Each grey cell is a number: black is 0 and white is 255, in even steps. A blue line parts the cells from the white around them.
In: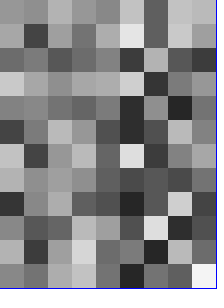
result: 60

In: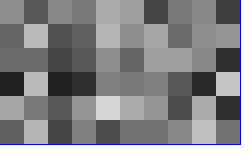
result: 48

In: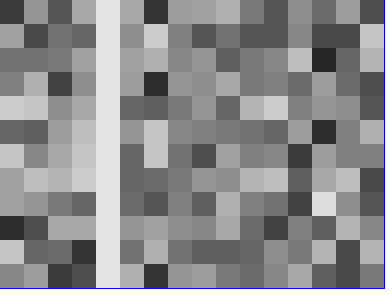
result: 181

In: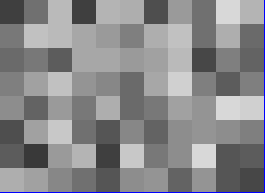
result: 99

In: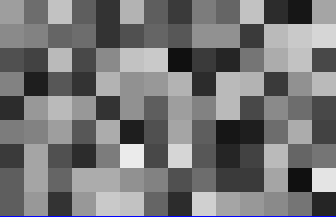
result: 72
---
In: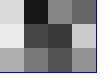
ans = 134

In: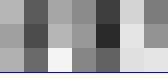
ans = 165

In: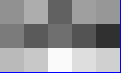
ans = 97

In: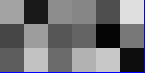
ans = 141

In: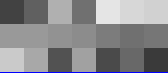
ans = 176

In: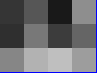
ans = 25

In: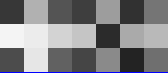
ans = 84

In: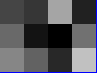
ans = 165
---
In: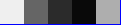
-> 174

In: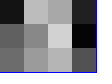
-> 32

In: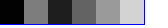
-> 211

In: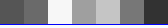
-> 50

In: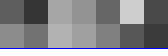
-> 73

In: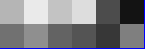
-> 19
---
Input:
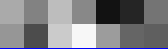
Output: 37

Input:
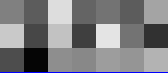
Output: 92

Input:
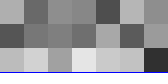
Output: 182

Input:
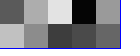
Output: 5

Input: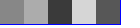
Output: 214

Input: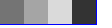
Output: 218

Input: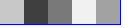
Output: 241
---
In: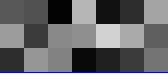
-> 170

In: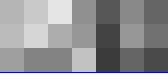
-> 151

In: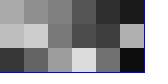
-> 62

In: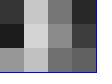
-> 138

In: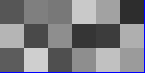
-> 60

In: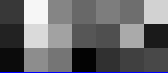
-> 170

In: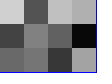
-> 97

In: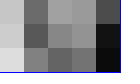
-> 147

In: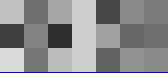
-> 103

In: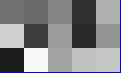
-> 40
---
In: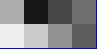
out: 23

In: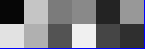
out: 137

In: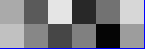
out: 40

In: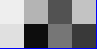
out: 180

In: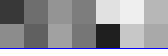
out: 225

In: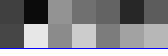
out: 99

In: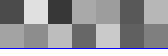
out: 157
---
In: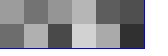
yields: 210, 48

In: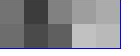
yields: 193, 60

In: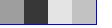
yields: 228, 55

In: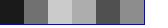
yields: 203, 26

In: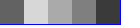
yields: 215, 58

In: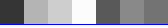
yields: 252, 53
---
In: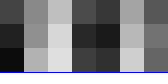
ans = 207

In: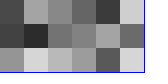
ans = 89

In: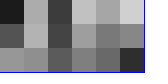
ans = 105

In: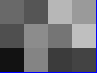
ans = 59

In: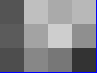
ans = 119

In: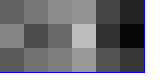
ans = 82

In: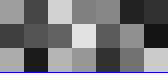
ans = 114
